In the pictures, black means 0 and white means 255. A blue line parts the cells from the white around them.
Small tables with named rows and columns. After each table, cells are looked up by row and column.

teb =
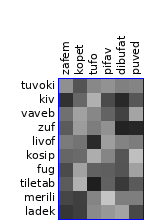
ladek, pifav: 151
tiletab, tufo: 30
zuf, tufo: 125
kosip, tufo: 173
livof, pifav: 158
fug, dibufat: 84
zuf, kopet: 156
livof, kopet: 115
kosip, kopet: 106
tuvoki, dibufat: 128
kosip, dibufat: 85
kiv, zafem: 49
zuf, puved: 39
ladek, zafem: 54
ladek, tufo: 138
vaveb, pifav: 99
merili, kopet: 63
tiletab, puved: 90
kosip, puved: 191

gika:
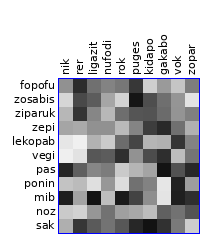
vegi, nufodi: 92
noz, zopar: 84
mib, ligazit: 19
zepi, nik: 165
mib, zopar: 47
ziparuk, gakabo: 107
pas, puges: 181
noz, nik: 202
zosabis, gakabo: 111
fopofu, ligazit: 112
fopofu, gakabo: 154
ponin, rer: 187
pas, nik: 37
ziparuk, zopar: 128
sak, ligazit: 90
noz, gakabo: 96

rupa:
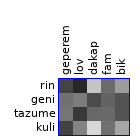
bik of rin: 156
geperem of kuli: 66
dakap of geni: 75
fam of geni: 99
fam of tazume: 106
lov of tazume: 56

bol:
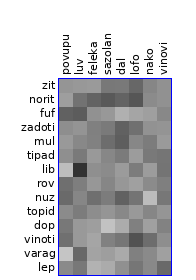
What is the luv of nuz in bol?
134
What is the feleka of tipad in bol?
153
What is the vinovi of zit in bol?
145
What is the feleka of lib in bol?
143
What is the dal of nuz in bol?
97
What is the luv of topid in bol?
124
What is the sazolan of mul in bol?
109
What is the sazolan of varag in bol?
158
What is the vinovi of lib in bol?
116
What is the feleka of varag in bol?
163

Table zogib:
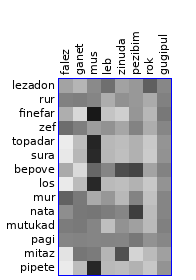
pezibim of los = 178
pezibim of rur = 152
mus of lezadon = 138
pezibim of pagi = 120
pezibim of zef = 131
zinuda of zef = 166
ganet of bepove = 218
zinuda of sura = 191
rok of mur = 193
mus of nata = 118
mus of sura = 41

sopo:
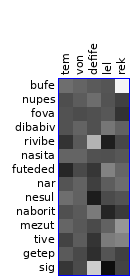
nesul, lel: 75
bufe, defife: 90
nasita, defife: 81
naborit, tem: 80
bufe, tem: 110
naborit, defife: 122
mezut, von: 88
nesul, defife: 28
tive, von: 92
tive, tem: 67
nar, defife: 63
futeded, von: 73
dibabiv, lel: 118
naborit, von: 90
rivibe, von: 89
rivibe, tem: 51

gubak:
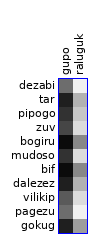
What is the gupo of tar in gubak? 31
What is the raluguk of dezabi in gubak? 241
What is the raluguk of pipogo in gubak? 199
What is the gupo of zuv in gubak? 70
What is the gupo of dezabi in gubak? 109
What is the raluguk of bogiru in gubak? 136

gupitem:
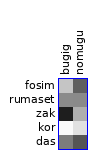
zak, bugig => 30
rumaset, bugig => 139
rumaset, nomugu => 138
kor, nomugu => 225
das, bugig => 124
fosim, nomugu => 95
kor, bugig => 250
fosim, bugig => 197
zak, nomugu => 175
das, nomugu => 85

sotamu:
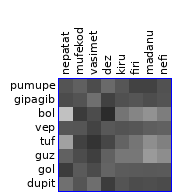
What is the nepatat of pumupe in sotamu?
84
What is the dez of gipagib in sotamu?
65
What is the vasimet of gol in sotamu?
75
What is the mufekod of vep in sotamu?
85
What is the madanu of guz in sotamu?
154
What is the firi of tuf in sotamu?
117
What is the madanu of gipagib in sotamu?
77
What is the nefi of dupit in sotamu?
75
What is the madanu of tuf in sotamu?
142
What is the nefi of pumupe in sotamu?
81
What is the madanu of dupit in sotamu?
78
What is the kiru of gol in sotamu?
91
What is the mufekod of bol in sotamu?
59
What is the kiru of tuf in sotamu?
99
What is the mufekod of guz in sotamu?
76
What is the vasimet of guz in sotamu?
63
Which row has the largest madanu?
guz

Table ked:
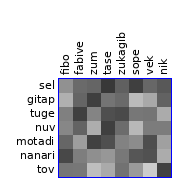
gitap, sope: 187
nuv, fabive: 99
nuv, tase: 63
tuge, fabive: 64
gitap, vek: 169
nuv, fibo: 135
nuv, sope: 184
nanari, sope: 86
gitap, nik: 98
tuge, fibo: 128
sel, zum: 101
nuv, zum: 173
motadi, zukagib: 130
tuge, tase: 79
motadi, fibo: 102
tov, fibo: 118

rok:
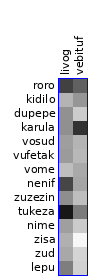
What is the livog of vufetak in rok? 155
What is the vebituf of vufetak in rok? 184
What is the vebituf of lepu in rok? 209
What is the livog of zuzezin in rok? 142
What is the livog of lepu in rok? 126
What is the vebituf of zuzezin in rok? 190
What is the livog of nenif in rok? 70
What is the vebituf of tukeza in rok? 123
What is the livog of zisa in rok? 176

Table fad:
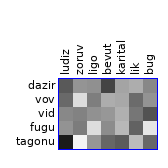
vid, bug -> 82
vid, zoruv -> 130
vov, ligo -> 126
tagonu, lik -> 188
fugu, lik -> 98
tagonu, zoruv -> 244
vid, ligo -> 145
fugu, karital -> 184
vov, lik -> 107
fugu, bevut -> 140
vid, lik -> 118
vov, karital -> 168
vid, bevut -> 151
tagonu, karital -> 91
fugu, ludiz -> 147
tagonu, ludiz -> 27
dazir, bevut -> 68
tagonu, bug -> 104
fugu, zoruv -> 124

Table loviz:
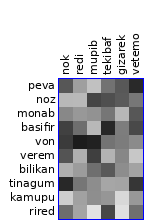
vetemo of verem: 199
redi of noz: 185
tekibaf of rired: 71
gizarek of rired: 224
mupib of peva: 193
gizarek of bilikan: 141
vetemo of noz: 119
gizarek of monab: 183
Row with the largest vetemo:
verem

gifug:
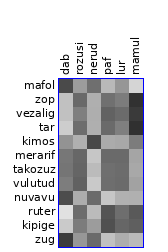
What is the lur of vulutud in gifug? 107
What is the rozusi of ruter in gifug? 108
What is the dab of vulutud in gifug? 125
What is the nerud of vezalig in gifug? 174
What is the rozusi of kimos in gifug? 176
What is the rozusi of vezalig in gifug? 127
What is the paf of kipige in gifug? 80
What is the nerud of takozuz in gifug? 187
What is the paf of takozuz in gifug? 111
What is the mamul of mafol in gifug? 213
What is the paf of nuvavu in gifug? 198
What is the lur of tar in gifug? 127
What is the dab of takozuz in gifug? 117
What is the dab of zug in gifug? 60
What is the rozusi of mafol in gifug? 156
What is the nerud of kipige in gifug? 156

